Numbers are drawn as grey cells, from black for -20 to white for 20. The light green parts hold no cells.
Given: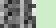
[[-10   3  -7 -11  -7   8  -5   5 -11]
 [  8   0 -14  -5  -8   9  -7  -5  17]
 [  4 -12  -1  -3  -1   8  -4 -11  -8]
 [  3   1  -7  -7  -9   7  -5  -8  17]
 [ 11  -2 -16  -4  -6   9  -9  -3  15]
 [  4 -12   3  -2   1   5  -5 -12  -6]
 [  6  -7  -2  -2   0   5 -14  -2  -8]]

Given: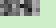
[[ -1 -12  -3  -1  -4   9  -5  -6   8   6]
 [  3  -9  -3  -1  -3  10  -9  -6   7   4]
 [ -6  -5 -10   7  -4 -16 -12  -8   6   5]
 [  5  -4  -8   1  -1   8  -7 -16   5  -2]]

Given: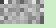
[[  2   7   6   9   6   8   6   0   9   3  -5]
 [-10  18  -1   9   2  -4   3   7  15  -2  10]
 [  7   5   9   7   5   9   9   5   8   5  -2]
 [  1  12   2   3   5  -2   7  12   9   3  15]
 [  2   8   6  10   3  11   5   3  10   7   1]
 [ 12  -1  10   6   8  10   8   2   2   7  -5]]

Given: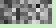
[[ -4 -13  -6   4  -4   6  -6   5  14  12  -2   2  -3]
 [ -1 -11  -9  -1  -5   9  -1   9   7   8  -5  -6 -10]
 [  3  -3 -10   2   2  -4   0  -8   5 -16   9  -3  10]
 [ -7  -2   0  13 -11   4   4  -1  -2  16   2   8  -4]
 [ -6   6   4  -4 -11  -5  -4  11   6  -4  12   9  -6]
 [ -8  -6  -2  12 -12   2   0  -6   7  -8   7   8  -4]]

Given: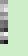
[[ -9 -16]
 [  4   3]
 [ 10  12]
 [ 11  16]
 [  2   3]
 [  8  10]
 [ -2  -4]
 [ -1  -3]
 [ -7 -12]
 [ 12  18]
 [  5   5]]

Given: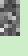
[[ -6  -2  -8  -4 -10]
 [ 10  -3  -9  -5   7]
 [  5  -9  -7 -11  -4]
 [ -9  -6  -7  -6   0]
 [  1   2   7 -10  -1]
 [  0  -4   5  11  -4]
 [ -3  -4 -10  -1  -3]
 [ -7   9   0  -6   0]
 [ 16  -5  -8  -5   7]]
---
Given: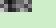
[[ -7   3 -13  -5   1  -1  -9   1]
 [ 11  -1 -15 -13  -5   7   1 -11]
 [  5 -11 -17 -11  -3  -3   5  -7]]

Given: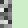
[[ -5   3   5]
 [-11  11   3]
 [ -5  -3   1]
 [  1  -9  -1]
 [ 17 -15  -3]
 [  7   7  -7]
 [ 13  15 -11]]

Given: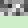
[[ 15  -3  13   1  -9   3   7]
 [  3   3   9  15  -1  11  -9]
 [ -7   7   1   5   5   7  -5]
 [ -5  -5 -13   9  19  -1  -7]]

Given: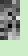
[[-12  -8  12   8  10]
 [  4  -2  10   6   2]
 [  8   4   8 -10  16]
 [ -6   0   2  -2 -10]
 [-14  -8  -4   6  -6]
 [ -4   0  -6   2  -8]
 [ -6  -8  -8  -4  -4]
 [-12 -10 -10   6  -4]
 [  2   4 -16   0  -2]
 [  4  -2 -20   0 -14]]

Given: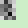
[[ 10 -12   6  12]
 [ 14  -6   4  -6]
 [  0  -8   2   8]
 [ -2  -4 -10  14]
 [  2   4 -18  12]]

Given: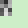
[[  5  -1   9]
 [ -3 -13   7]
 [ -5  15   3]
 [ -7  13  -9]]

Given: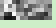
[[  7  15  17  -5 -11  -1   3   9   9   5   3   5   5]
 [  3  17  13  13  -5  -3  -9  -7   7  11  13   1   1]
 [  1  19  -1  13  -3  -1  11  -5  -3   1   7   1  -7]
 [  9  -9 -13  19   7   7  -5  11   3  -7  -9 -13   3]
 [ -3 -17 -17 -15  15  -1   1  -9  -9  -9 -11  -5  -3]]
